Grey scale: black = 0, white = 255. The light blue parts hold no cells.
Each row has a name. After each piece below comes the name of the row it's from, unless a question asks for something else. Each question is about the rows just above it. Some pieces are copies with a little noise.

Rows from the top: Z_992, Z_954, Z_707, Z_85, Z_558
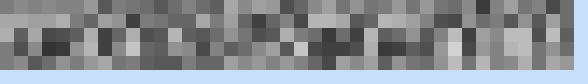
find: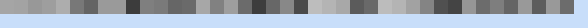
Z_954
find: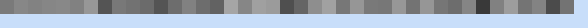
Z_992

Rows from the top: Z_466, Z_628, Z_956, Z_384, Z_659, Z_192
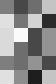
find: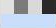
Z_628
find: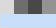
Z_384
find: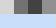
Z_384
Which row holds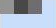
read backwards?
Z_384

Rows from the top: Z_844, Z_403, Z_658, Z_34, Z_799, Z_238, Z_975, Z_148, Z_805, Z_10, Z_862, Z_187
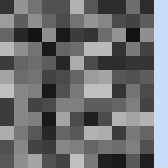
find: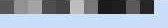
Z_187
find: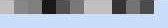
Z_975

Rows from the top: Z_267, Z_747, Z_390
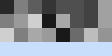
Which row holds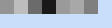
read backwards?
Z_390
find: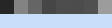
Z_267
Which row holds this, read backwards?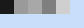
Z_390
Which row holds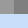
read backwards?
Z_747
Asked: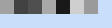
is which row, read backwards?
Z_747

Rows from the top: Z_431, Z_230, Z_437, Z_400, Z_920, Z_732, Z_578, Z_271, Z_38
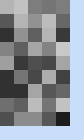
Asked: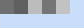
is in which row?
Z_271
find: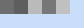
Z_271

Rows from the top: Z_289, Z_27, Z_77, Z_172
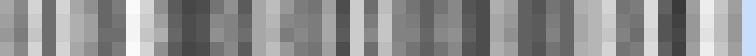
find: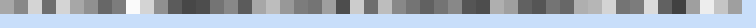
Z_172
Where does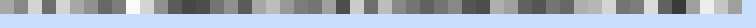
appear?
Z_289

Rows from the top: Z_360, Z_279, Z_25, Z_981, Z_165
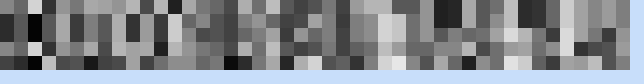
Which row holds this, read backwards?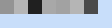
Z_981
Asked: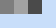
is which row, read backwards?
Z_279
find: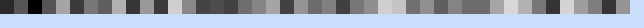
Z_25
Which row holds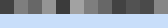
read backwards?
Z_25

